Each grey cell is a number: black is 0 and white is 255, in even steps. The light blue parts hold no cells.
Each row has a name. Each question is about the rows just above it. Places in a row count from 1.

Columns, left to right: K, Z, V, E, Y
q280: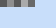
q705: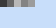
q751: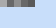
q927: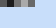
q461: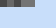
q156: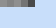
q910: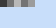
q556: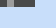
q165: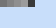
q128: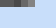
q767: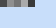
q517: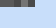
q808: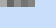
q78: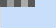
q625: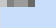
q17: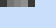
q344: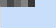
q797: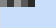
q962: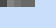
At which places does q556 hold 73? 1 3 4 5
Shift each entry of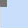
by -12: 104
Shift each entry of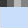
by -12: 45, 92, 172, 119
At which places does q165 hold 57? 5

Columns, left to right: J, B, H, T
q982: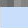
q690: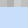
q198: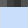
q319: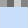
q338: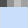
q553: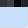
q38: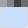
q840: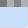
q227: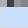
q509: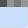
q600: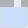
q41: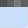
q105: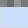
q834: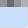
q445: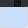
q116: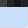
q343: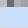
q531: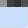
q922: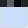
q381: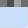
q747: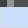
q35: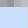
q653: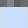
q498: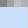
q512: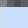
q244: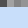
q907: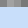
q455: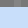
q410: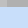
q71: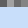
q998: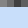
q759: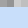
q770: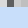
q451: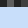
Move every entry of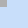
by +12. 188
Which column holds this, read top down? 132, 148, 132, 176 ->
H
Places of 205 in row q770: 3
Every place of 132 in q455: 3
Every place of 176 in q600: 1 2 4
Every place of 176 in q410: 2 3 4

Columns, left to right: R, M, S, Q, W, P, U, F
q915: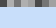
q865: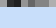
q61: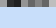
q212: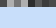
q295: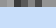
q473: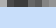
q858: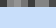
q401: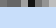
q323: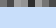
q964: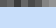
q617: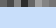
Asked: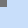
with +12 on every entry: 129
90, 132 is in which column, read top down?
P
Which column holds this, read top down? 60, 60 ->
S
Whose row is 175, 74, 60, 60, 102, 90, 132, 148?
q473
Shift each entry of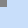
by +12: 144
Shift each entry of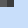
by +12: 102, 72

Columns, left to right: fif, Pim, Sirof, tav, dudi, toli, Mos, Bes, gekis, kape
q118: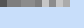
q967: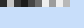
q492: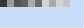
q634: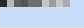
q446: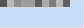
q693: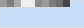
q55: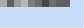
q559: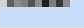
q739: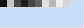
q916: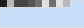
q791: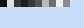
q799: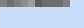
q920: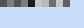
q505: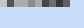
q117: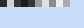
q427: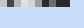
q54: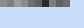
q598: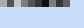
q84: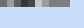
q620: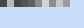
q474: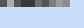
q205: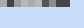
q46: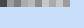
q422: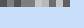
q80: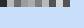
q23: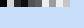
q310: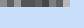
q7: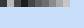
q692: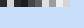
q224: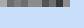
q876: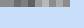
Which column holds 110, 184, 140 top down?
toli
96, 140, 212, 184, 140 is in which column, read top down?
kape

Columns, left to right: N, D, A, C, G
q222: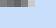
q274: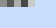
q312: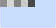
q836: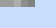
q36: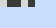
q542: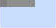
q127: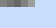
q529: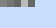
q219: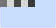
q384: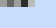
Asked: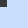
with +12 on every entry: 69
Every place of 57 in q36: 2 3 5
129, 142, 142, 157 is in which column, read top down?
N

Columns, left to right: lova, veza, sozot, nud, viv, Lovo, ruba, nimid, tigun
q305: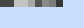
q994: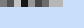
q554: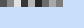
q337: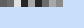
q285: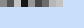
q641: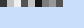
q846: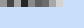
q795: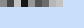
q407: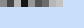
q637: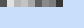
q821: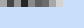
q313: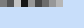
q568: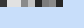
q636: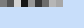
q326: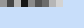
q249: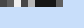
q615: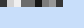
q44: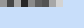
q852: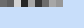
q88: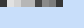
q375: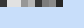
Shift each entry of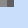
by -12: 126, 83
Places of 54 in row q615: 1 9
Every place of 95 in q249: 2 9
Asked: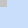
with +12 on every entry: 207
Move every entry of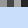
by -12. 139, 58, 155, 26
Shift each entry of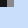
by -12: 10, 126

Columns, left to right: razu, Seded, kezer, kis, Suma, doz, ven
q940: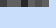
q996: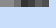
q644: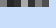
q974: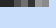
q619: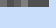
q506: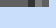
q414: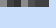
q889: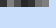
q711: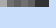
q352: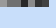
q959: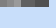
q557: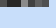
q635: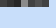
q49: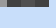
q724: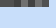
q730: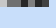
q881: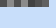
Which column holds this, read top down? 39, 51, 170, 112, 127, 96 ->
kis
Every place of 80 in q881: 1 3 6

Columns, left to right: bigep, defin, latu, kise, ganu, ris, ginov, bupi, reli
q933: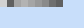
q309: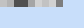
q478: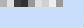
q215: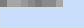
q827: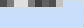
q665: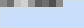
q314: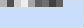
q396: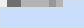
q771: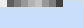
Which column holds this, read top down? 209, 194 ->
bigep
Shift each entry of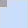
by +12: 177
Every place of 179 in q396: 4 5 6 7 9
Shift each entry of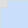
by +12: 235

